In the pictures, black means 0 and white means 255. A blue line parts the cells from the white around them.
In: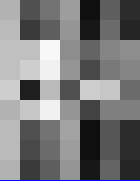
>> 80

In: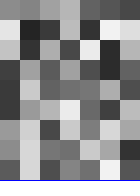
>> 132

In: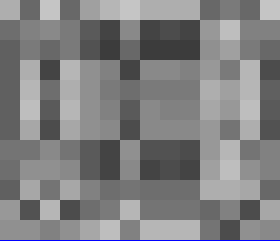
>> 104

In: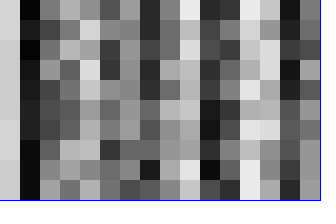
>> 4

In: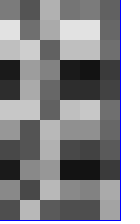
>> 84

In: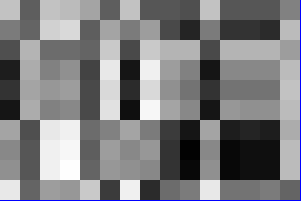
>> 94
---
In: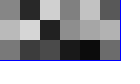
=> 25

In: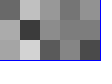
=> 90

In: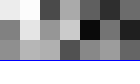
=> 136

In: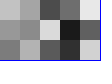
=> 90

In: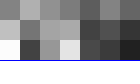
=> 73

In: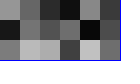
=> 64

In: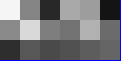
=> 81

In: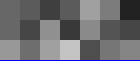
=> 78
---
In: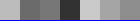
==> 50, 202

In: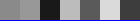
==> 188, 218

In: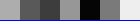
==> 151, 238

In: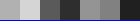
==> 46, 213

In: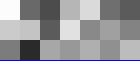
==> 225, 252

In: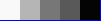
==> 119, 249

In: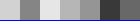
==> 182, 230

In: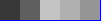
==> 196, 196

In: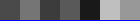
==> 89, 191
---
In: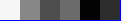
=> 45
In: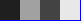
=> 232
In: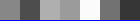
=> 54
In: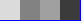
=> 59
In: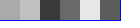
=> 92
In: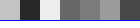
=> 72
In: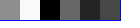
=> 71
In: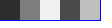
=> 190
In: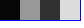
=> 221
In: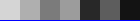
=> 19
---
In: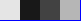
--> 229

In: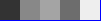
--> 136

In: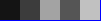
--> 60

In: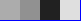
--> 172

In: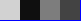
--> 210

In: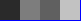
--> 42

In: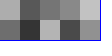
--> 52

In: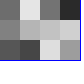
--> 86
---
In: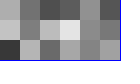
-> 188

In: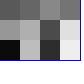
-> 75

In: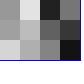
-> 97

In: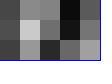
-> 111

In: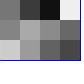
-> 139

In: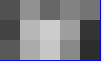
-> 204

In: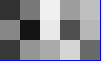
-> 233
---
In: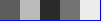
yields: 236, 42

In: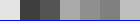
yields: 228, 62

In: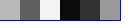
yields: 243, 11

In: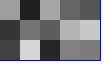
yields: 213, 31

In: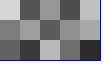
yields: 214, 43

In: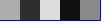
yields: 221, 16

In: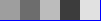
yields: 225, 60

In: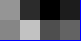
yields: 194, 0
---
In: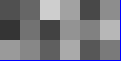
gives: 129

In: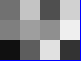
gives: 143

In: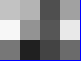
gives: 86

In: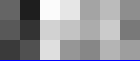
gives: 203

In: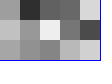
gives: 118

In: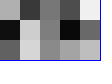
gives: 9

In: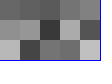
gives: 171
